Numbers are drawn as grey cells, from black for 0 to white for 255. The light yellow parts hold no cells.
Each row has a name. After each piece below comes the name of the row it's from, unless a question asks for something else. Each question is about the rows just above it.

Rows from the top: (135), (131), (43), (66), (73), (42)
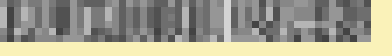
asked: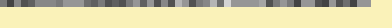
(42)
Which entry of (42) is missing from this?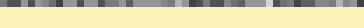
[165]
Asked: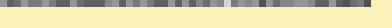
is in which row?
(135)

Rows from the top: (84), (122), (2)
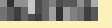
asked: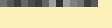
(2)
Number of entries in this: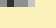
5
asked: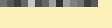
(122)

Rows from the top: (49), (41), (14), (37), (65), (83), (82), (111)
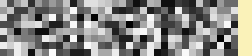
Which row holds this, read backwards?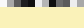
(111)
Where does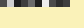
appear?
(41)

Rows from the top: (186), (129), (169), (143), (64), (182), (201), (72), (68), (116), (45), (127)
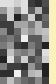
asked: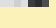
(186)
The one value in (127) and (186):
[61]

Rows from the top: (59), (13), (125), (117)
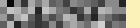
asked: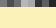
(125)
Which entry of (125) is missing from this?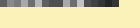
[154]
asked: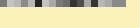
(13)

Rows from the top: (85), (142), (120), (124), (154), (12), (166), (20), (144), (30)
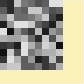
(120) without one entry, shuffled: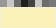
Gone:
[135]
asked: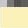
(142)
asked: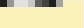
(124)
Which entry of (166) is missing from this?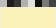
[212]
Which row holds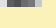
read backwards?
(85)
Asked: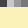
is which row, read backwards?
(120)

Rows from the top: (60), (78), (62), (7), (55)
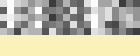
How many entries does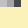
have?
3
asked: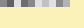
(78)
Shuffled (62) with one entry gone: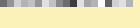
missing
[239]

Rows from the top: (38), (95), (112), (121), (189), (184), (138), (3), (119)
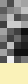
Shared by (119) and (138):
[76]
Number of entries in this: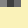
3
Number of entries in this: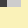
3

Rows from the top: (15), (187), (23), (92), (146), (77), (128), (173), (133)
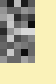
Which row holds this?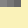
(128)
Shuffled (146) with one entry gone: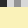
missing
[188]
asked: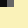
(173)

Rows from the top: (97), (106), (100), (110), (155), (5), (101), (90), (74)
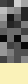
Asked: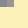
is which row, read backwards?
(106)
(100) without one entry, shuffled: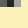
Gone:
[22]
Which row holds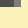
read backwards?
(90)
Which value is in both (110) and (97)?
[51]
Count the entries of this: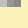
3

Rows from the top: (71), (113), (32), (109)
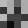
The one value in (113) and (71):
[170]
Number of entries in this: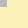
1
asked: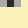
(113)
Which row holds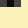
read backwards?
(109)
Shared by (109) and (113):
[170]
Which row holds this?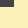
(32)

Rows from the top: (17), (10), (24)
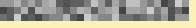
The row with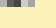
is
(24)
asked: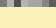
(10)
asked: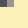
(24)
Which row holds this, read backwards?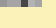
(10)

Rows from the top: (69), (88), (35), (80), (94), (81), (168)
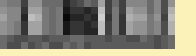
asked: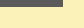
(168)
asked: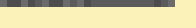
(168)
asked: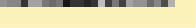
(88)

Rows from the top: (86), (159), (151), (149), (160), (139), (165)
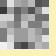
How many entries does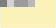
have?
5
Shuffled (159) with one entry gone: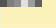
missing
[57]
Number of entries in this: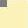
1
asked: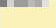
(139)
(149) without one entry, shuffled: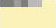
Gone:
[197]
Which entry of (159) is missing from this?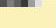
[142]

